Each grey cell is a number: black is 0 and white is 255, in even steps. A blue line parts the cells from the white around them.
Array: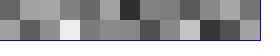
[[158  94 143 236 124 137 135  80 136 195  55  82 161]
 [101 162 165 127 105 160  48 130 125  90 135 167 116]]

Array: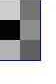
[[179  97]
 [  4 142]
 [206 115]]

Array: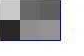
[[ 40 142 146]
 [201 104  96]]

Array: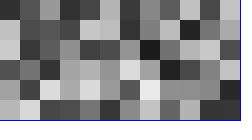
[[183 215  71  77 117  55 138 195 101 179  53  55]
 [162  67 219 171 217 154  86 234 143 142 136  41]
 [ 81 115  52 164 178 148 219 162  33  72 130 194]
 [203  56  92 143  64  76 148  28 114 182 200  77]
 [193  76  85  70 198 189  51 127 188  36 117 170]
 [ 49  84 153  50  70 180  58 135  92 193  72 195]]

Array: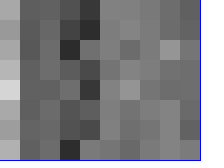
[[177  96 108  45 122 117 105 122 131 123]
 [157 100 104  82  74 128 111 117 131  98]
 [169  95 107  84  94 126 115 125 131 106]
 [213  97  97 110  55 130 148 117 109 110]
 [182  96 109  92  74 116 131 125 113 110]
 [167  88 108  44 112 126 108 123 149 117]
 [153  90 103  67  45 125 132 123 108  99]
 [168  94  97  81  56 129 128 121 109  96]]

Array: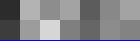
[[ 61 156 214 127 102 140 131]
 [ 44 179 141 163  92 136 163]]

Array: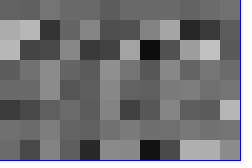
[[107  72 131  94  41 138 136  18  74 175 174 139]
 [112 107 125 100  97 113 122 110 111 120 113 116]
 [ 59  72  95 107  92 131  65  87 133  94  91 181]
 [106 106 139  85  94 135  98  95 122 125 111 116]
 [ 93 113 139 101  90 143 116  88 135 100 118 107]
 [184  68  73 135  58  66 163  13  81 158 193  89]
 [172 183  52 101 133  79  81 131 165  39  58  92]
 [ 98  96 116 105 105  92 106 106 106  99 107 113]]
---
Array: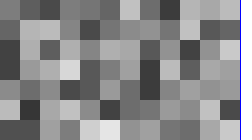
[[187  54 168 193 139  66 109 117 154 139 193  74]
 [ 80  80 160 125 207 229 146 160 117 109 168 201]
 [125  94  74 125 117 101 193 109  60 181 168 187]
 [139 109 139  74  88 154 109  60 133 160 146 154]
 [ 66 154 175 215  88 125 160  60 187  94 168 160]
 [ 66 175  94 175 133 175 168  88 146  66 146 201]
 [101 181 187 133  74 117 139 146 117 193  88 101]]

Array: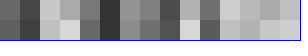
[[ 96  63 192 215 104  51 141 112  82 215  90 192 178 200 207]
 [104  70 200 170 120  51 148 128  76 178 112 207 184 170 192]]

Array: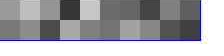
[[121 141  75 169 127 115 162 135  82  63]
 [155 190 149  55 198 107 101  69 127  95]]

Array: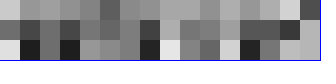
[[224  30 110  30 151 138 125  36 230 131 102 210  36 118 189 182]
 [110  71 110  71 118 102 125  65 174 118 125 159  86  86  57 182]
 [202 151 159 145 131  94 138 145 167 167 145 174 151 174 210  78]]

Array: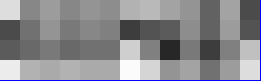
[[ 91 105 121 105 113 113 207 128  39 121  61 128 192]
 [ 75 113 148 121 135 128  61  83  91 141  98 156  83]
 [221 135 156 135 148 141 178 185 163 148  98 163  75]
 [236 178 170 178 170 170 251 213 148 163 113 156 221]]

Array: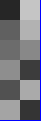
[[164  52]
 [142  60]
 [108 136]
 [ 81 170]
 [ 96 178]
 [ 38 197]]
